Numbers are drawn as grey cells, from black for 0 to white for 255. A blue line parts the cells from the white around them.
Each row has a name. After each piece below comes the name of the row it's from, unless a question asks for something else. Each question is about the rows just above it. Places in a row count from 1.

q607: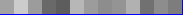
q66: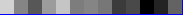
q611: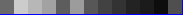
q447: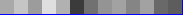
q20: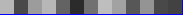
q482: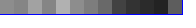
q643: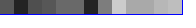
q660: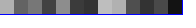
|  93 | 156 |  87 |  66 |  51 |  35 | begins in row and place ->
q611, 5
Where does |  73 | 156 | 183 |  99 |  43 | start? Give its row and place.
q20, 2
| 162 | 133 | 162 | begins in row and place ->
q447, 9
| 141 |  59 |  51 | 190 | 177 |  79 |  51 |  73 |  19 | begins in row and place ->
q660, 5
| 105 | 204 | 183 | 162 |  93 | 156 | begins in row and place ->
q611, 1

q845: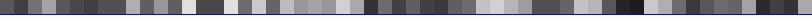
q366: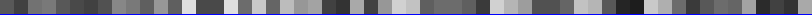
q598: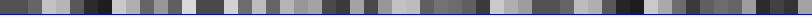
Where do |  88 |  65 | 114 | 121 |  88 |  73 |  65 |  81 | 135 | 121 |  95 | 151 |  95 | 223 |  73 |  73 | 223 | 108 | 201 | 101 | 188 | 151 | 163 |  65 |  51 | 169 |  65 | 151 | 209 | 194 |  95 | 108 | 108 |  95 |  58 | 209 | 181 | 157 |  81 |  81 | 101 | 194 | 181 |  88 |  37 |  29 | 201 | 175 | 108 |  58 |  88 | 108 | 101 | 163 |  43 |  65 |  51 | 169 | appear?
q366
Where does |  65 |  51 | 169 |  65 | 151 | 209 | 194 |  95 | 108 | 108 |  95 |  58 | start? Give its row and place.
q366, 24
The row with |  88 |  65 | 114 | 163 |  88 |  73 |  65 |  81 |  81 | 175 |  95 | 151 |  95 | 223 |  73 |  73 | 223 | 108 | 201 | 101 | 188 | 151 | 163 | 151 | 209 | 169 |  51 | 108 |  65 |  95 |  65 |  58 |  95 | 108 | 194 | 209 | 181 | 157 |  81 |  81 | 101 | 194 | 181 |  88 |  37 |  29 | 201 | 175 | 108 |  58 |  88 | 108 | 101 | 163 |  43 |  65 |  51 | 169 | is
q845

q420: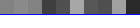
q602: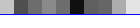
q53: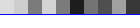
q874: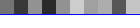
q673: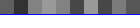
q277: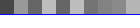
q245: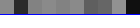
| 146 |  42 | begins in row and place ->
q874, 3
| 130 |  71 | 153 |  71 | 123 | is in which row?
q673
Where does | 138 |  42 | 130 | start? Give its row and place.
q245, 1
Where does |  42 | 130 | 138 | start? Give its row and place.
q245, 2
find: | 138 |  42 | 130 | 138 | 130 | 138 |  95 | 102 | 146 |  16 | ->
q245
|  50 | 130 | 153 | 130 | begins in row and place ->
q673, 2

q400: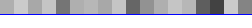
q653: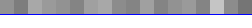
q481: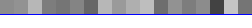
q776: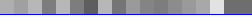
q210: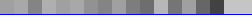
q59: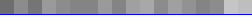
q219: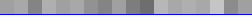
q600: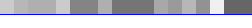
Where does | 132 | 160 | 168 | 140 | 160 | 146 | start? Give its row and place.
q59, 9
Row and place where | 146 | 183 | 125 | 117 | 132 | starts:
q481, 2
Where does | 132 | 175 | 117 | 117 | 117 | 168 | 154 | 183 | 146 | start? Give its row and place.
q600, 7
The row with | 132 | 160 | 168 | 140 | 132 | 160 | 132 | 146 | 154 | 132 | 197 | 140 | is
q653

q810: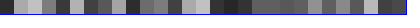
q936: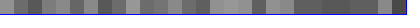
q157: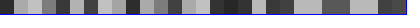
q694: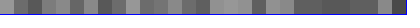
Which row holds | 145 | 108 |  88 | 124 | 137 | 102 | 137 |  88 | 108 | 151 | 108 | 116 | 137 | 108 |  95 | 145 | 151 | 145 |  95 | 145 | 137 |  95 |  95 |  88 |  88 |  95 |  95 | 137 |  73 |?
q936
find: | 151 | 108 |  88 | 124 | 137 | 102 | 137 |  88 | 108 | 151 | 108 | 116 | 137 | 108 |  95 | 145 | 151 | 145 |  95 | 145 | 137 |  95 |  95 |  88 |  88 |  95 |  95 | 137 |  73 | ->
q694
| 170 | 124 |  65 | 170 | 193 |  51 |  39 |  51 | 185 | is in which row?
q157

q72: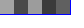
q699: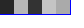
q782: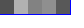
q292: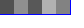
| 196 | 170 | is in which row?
q699
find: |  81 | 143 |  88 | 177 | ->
q292
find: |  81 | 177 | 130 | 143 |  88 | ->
q782
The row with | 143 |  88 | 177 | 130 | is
q292
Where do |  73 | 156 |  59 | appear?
q72
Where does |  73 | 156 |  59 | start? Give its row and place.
q72, 2
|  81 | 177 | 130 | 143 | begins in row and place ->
q782, 1

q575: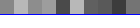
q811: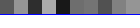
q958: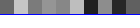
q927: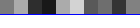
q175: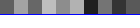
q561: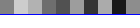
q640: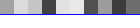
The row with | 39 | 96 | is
q958
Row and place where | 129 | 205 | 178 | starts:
q561, 1
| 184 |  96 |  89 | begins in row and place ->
q575, 6
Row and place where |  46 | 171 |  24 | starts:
q811, 3

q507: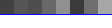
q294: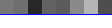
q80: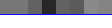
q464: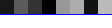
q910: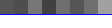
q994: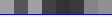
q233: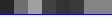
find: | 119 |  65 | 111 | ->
q910
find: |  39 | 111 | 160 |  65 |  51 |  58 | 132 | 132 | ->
q233
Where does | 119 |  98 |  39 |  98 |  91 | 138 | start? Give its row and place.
q80, 2
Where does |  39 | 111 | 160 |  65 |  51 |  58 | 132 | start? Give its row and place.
q233, 1
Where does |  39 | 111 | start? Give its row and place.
q233, 1
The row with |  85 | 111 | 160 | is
q910
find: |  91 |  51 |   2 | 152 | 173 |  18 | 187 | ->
q464

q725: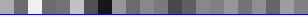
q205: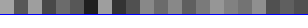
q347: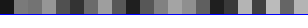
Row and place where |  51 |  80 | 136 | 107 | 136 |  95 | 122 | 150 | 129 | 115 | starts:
q205, 9
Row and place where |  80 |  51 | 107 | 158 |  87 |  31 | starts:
q347, 5

